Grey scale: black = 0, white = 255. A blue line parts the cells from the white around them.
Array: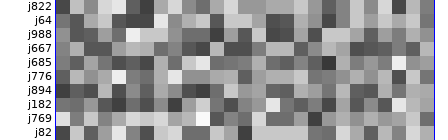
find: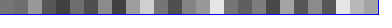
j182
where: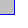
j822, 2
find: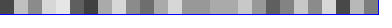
j822
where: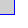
j182, 11
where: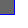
j894, 16
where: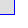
j769, 1

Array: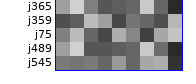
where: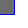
j489, 8
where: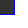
j545, 9

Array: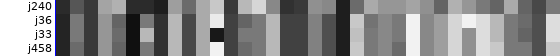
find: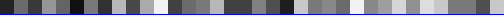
j458
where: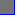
j36, 23
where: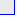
j36, 12
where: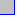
j33, 22

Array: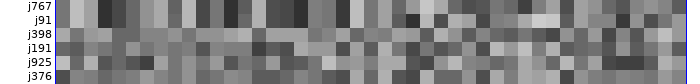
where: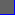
j767, 9
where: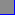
j376, 13
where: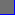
j191, 39

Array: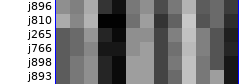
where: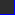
j810, 13
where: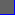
j810, 9
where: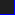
j265, 13
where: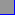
j265, 3

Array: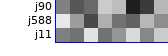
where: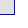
j11, 3
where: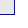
j588, 1
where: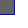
j588, 6
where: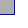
j588, 4
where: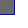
j90, 3

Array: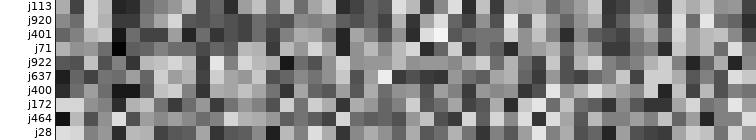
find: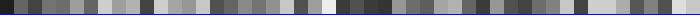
j637
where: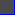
j71, 11
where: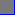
j920, 7
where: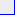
j637, 24

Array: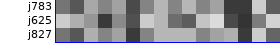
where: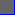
j827, 16
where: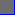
j625, 9
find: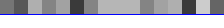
j827
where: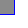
j625, 5
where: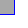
j783, 3

